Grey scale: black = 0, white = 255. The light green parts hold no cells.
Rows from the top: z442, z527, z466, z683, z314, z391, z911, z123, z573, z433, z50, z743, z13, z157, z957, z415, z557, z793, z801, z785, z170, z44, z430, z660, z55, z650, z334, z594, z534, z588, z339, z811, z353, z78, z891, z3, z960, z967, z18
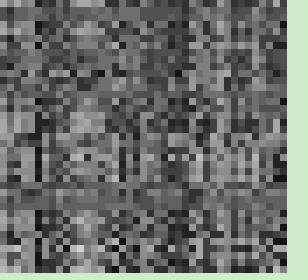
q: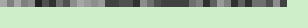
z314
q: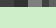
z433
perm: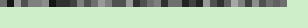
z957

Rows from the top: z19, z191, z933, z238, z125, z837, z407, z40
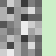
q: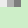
z40
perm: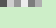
z238
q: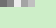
z125

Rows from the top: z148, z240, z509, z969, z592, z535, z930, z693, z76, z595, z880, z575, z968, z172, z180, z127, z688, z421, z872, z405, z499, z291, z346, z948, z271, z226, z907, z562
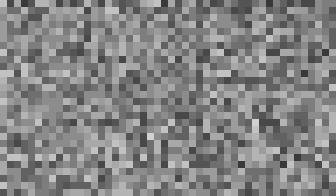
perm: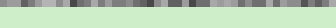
z688
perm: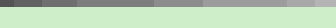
z592
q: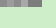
z968
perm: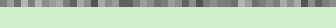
z509
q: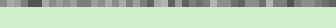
z509
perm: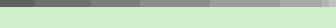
z595
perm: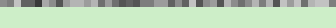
z346

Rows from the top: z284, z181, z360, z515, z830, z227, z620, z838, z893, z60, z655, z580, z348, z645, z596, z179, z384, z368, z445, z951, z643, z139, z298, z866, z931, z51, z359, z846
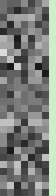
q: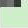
z951
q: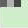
z931
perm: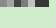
z893

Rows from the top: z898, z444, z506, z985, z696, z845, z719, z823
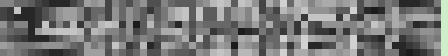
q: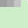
z444
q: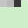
z985
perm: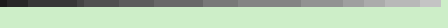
z696

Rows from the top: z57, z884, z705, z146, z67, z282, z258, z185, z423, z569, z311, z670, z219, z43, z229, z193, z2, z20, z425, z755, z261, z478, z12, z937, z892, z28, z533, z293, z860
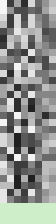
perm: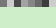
z258
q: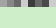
z423
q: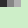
z478
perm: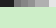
z28
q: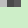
z67
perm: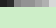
z193
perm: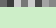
z258

